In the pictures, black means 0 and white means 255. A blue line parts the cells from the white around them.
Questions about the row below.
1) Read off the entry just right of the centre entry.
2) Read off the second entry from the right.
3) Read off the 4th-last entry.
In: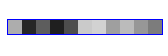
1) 210
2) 151
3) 159

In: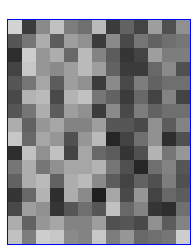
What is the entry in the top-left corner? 211
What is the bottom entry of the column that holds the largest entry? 193
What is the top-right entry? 144
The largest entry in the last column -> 205
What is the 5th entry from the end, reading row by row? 150
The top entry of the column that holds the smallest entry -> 186
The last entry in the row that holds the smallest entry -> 92
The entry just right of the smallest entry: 166
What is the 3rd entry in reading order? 138
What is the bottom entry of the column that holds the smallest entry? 199
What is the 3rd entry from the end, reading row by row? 111
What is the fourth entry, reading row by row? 193
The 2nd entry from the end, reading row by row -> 118
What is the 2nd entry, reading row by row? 59
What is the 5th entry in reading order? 125
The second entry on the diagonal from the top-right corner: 111
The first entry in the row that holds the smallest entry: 53
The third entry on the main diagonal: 150
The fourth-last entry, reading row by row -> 104
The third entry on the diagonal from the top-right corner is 158

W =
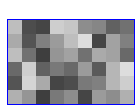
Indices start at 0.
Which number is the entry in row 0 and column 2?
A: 69
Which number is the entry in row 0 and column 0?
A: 190
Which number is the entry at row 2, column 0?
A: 190
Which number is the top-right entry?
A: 113
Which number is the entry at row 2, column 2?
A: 62
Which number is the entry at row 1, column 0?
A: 170
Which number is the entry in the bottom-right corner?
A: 176
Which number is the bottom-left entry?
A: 176
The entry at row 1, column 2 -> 128

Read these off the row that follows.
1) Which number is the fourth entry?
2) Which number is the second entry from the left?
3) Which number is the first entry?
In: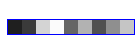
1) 251
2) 58
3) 31

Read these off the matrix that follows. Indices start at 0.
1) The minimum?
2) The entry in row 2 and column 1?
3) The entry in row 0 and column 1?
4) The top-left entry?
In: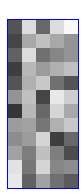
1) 54
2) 220
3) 220
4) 84

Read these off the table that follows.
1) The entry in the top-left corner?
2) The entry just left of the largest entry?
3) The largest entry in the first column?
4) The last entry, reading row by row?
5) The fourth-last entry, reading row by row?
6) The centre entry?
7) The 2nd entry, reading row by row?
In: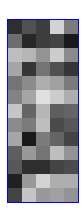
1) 46
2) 166
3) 197
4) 147
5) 197
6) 182
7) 81

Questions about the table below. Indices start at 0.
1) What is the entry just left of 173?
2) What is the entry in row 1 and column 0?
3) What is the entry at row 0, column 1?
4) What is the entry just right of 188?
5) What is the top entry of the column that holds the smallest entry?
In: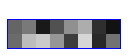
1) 144
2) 107
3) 121
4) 202
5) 18

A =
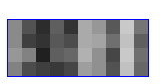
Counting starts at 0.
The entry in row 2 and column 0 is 151
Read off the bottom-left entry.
130
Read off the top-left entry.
138
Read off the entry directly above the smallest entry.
51
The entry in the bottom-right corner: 103
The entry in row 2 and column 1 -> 130
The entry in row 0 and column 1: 82
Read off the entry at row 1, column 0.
138
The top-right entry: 117
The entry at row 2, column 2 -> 32

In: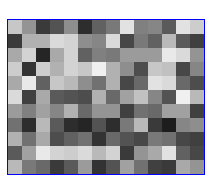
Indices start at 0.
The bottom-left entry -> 185
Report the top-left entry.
199
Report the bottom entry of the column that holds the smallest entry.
58
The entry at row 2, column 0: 169
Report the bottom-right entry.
148
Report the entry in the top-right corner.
205
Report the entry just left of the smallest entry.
58
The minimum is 29
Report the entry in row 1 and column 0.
58
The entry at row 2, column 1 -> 211
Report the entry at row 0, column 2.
58
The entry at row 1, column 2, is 177
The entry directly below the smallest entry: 113

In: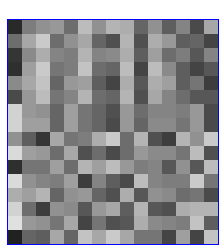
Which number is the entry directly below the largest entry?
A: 33
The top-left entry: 41
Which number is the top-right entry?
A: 167
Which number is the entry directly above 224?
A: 210
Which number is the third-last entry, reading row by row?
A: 159
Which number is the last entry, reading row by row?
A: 195
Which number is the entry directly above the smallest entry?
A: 224
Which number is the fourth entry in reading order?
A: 152
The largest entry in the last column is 202
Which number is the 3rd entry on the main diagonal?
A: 173
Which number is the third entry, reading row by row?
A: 145
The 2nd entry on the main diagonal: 167
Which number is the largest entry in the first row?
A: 188
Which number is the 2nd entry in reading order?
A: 125
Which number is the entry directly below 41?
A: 109

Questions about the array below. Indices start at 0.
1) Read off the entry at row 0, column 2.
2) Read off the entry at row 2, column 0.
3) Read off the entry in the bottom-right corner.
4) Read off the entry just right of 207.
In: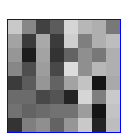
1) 65
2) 150
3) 189
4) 127

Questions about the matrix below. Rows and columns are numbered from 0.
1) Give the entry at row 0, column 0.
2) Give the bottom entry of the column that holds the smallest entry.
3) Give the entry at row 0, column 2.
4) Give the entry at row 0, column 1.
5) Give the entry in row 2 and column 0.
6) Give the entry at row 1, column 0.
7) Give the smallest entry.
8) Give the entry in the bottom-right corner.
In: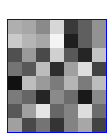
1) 175
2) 160
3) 138
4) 167
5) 80
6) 202
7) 17
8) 66

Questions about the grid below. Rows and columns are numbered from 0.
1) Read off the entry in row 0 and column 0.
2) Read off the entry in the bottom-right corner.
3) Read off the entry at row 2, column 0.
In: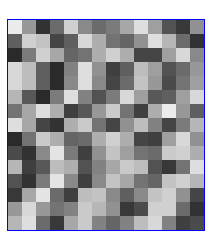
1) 236
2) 75
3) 42
